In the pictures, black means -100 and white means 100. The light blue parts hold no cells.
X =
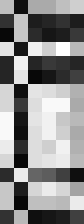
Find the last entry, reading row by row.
-50
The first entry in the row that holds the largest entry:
79
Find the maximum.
100
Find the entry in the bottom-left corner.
-61
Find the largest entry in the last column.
84
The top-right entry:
62
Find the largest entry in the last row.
45
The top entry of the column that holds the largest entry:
50
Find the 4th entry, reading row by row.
33
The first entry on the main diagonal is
50
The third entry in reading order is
33
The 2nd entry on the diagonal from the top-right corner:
-61
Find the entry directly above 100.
-77
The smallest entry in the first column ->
-94
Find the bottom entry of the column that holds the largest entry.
-77
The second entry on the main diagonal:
56
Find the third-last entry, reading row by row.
-83
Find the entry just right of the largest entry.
45
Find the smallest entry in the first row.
-88
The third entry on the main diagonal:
-66

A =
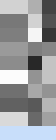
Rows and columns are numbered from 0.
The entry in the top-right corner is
-47
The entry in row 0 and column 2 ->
37
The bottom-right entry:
26
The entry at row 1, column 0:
-6
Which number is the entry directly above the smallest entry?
-1
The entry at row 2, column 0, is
-1
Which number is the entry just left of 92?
-1
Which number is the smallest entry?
-69
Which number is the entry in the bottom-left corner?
70
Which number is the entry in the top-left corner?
65
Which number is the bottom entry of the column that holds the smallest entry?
-18

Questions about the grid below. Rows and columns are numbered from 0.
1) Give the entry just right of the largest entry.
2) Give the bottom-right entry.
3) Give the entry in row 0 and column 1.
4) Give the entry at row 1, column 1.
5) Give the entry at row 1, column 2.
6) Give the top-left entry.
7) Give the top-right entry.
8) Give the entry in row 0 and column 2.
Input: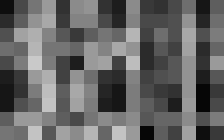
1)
-3
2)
-55
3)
-43
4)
-26
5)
15
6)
-89
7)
-26
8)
-8

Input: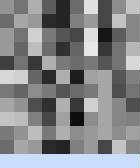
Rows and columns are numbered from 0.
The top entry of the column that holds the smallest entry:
-15
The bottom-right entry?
5
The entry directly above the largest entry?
75
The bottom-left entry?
-15
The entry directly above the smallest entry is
-57
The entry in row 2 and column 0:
20
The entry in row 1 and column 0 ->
-15
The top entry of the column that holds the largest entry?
75
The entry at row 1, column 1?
31
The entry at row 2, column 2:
63
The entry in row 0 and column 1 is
-10
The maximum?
81
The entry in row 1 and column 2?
20
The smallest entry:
-89
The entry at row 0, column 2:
37
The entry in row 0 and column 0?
15
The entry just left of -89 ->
26
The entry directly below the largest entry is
-5
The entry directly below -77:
-15
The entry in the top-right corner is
53

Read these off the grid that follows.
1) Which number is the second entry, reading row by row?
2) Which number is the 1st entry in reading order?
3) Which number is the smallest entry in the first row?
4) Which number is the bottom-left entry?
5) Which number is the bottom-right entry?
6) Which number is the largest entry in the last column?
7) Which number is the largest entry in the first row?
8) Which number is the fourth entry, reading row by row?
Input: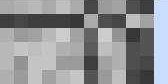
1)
38
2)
33
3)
-51
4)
38
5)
-56
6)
27
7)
49
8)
33
